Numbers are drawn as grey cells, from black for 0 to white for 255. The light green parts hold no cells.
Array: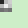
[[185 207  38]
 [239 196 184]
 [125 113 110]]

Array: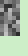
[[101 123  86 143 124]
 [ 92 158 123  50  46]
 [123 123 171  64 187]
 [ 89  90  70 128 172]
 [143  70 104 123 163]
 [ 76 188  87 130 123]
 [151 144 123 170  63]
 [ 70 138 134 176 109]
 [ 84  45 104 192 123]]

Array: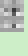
[[182 191 169 192 181 147]
 [169 175 161 178 169 159]
 [129 179 201 130 162  59]
 [236 214 182 216 195  93]
 [159 158 161 156 160 158]
 [170 178 162 181 171 158]
 [231 213 182 214 194  97]
 [160 161 159 161 159 160]]

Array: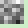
[[251 207 205 141 182 211]
 [104 144 120 177 150 120]
 [172  98 191  89 112 212]
 [101 109 144 136 118 148]
 [ 93 167 110 208 170  96]
 [ 36 107  96 169 115  94]]

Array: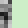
[[201  69 191]
 [130 144 127]
 [138 102 155]
 [ 43 154  29]
 [ 26 113 109]
 [ 85 192 173]
 [104 204 142]]

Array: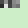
[[136 150  75 145  64]
 [129 114  44 228  69]]

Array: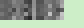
[[126 157 101  96 105 133 117 118  73  63 141  82  84 120 117 105]
 [111 169 110  99  96 120 122 108 118  78 143  90  95 108 154 102]
 [ 74  93  98  95 114  71 131  96  60  95 151  85 101 113 124 109]
 [104 196 119 100  89 118 130 105 151  81 157  92 100 104 192 101]
 [149 187 100  95 104 159 117 129  65  42 148  75  73 127 114 105]]

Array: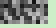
[[139 154  95 107  55 176 138  71  92 166  18 173]
 [131  39  56  23  50 135 129  30  65  57  71  48]
 [134  75  92 128  59  46 132  67 148 153  56 158]
 [140  59  74 172  70  41 135  57  72 182 157 188]
 [163 185  34 143 191  67  44 177  63  52 189  95]
 [192 125 134  48 147 131 142 182  95  82 153  30]]

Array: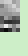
[[160 179 189 203 207]
 [211 178 126 166 185]
 [185 204 156 157 174]
 [161 159 152 147 149]
 [ 88 101  84 159 128]
 [ 57  62  92  53  45]
 [129 177 164 235 176]
 [121  70  38  11  43]]
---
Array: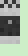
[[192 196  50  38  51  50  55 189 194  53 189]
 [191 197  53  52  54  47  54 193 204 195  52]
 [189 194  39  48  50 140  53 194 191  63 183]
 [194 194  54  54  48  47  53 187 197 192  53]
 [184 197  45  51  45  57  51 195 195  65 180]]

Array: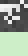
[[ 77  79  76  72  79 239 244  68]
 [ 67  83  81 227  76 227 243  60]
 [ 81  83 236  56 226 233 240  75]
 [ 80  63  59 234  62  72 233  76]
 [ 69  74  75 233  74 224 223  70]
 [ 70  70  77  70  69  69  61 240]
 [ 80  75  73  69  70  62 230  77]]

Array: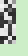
[[ 52  38 233 232  52  57  46  65 225 242 225]
 [235  50 231 224 242  51 229 232  52 223  46]
 [ 98 232  53  65  63 132 223  41 110  60 230]
 [204  39 225 225 238  59  51  46  54 229 150]]

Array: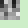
[[167 185 130  56  40]
 [137  92 132 118 205]
 [179 159 207 173 169]
 [172 158 133  46  29]
 [159 237 133 169 144]]

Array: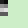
[[ 91 206 144  31]
 [ 92 224 130  11]]

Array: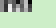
[[143 141 139]
 [ 54  49  62]
 [241 235 120]
 [116  90  90]
 [207 156  16]
 [109  92 113]
 [176 197 190]
 [ 82  59   5]]

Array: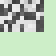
[[ 71  91 228 232  81  74  74 235]
 [228 235  63 229  98 108 231 217]
 [ 79  61 107 240 227  63  67 202]
 [226 225  87  77 134 236 234  63]
 [229 222 225  80  68 232 229  72]
 [ 89 108 227 238 109  93  75 225]
 [230 222 224  65  78 180 217 201]
 [227 237 224  73  80 222 214  97]
 [225 231 218  73  91 211 234 211]
 [ 80  82  75 222 238  72  69 229]
 [ 88  79  82  93 217  96  79  68]]

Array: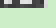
[[ 59  56]
 [ 80 225]
 [ 59 213]
 [ 58  64]
 [ 65  65]
 [ 77 224]
 [ 71 227]
 [ 67 222]
 [ 62  67]
 [ 74  71]
 [ 75  54]
 [215 221]]
